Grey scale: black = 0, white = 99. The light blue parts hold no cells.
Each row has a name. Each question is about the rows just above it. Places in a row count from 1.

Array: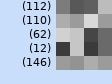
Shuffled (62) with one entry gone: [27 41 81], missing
[77]
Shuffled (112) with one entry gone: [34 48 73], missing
[37]
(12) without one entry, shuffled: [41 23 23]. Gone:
[77]
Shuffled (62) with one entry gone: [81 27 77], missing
[41]
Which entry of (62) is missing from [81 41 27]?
[77]
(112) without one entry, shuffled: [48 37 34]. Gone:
[73]

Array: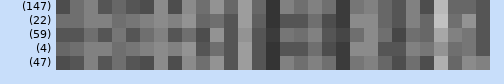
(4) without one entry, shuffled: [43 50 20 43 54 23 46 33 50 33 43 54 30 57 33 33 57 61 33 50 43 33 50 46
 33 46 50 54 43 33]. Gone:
[40]
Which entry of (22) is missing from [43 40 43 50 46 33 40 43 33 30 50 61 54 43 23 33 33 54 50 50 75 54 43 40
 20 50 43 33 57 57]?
[37]

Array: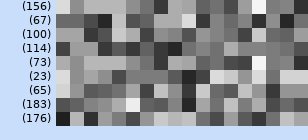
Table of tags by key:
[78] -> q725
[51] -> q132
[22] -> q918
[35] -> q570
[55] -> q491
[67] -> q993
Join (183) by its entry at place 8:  q570
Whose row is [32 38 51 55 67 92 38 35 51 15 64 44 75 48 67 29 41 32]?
(183)
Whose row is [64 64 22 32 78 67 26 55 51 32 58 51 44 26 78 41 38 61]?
(100)

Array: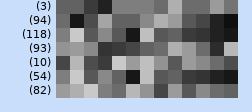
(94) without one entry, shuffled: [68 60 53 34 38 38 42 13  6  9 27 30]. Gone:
[64]
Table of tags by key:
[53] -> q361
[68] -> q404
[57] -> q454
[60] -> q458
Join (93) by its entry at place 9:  q404
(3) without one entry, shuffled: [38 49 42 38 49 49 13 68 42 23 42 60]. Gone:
[45]
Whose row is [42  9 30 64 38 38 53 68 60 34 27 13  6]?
(94)

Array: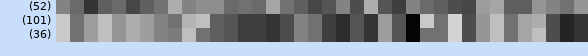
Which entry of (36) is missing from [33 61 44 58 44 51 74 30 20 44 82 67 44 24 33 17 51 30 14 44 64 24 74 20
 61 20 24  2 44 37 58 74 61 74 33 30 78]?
[48]
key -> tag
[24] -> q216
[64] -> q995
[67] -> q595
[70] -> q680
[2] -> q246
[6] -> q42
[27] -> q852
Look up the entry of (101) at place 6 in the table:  q595
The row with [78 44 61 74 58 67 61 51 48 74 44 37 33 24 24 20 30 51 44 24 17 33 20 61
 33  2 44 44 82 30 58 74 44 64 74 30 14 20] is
(36)
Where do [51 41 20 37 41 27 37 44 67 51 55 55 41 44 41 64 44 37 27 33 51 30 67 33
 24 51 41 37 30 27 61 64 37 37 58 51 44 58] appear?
(52)
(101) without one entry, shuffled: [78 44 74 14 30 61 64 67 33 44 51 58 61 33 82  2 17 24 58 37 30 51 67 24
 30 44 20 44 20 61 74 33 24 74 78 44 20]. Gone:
[70]

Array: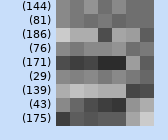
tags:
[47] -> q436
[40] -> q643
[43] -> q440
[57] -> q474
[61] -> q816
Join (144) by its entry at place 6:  q440
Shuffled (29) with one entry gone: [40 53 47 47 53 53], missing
[50]
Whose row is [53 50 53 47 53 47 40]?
(29)
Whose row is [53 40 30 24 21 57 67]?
(43)
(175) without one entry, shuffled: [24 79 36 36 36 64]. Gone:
[33]
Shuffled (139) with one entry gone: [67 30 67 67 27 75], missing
[71]

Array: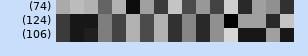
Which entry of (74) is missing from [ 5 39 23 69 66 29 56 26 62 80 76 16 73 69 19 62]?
[59]
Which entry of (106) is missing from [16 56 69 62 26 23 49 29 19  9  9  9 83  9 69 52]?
[12]

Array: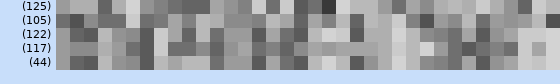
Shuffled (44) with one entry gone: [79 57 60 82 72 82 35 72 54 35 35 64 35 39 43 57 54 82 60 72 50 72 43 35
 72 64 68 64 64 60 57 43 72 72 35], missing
[76]
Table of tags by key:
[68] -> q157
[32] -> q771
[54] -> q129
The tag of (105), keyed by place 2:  q771
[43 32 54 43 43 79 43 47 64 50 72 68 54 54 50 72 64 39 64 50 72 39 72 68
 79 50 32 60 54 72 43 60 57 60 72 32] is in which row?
(105)
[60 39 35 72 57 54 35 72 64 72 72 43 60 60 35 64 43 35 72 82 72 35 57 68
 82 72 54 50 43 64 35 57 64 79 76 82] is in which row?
(44)
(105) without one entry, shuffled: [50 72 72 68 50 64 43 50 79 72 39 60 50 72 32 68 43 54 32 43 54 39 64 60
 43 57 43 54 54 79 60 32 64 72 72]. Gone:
[47]

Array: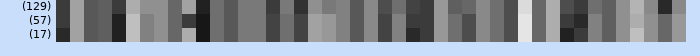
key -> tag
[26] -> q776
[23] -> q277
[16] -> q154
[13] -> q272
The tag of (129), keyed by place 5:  q277
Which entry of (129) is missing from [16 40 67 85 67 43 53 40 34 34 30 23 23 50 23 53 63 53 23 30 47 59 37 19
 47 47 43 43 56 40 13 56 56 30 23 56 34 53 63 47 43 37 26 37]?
[70]
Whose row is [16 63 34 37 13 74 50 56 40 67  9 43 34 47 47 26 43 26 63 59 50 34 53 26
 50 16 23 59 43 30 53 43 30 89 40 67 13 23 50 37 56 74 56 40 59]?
(17)
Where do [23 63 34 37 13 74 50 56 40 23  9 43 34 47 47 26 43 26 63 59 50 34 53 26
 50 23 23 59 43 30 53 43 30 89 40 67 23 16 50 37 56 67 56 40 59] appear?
(57)
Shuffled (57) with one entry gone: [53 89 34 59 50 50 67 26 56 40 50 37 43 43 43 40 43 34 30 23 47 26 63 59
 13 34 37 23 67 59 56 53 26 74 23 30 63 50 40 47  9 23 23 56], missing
[16]
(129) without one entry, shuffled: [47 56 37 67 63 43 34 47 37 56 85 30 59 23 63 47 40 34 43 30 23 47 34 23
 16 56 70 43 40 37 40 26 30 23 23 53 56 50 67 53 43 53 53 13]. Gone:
[19]

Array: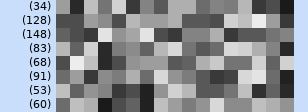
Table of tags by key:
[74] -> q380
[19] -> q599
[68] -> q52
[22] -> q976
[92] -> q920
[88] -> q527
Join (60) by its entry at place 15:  q380
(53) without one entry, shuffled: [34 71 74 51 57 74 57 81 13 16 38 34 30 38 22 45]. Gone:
[19]
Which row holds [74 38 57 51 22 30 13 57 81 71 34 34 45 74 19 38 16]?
(53)
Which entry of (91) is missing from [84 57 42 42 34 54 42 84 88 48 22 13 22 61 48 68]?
[26]
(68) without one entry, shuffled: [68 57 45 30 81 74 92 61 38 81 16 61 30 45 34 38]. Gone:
[78]
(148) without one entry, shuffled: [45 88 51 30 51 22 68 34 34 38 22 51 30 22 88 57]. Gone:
[64]

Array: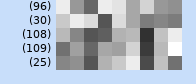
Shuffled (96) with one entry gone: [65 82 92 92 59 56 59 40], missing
[88]
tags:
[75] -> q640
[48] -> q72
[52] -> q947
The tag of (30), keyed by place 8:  q947

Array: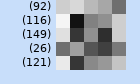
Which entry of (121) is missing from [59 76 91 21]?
[53]
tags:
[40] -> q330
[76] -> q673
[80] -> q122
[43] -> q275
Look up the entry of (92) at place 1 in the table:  q122
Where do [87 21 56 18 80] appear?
(149)
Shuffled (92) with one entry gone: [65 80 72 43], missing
[84]
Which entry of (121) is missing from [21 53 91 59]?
[76]
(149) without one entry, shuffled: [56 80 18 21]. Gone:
[87]

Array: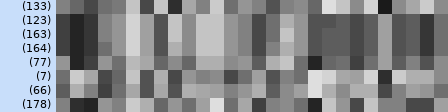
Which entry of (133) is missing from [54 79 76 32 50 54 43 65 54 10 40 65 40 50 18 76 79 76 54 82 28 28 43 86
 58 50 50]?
[47]
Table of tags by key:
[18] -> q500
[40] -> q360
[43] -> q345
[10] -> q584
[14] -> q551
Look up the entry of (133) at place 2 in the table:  q360
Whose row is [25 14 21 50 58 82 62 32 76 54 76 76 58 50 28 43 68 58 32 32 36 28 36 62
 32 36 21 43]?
(123)
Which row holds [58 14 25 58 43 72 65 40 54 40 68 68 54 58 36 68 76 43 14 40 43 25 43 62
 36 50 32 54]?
(77)
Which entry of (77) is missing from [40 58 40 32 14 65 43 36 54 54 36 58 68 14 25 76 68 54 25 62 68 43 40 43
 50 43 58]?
[72]

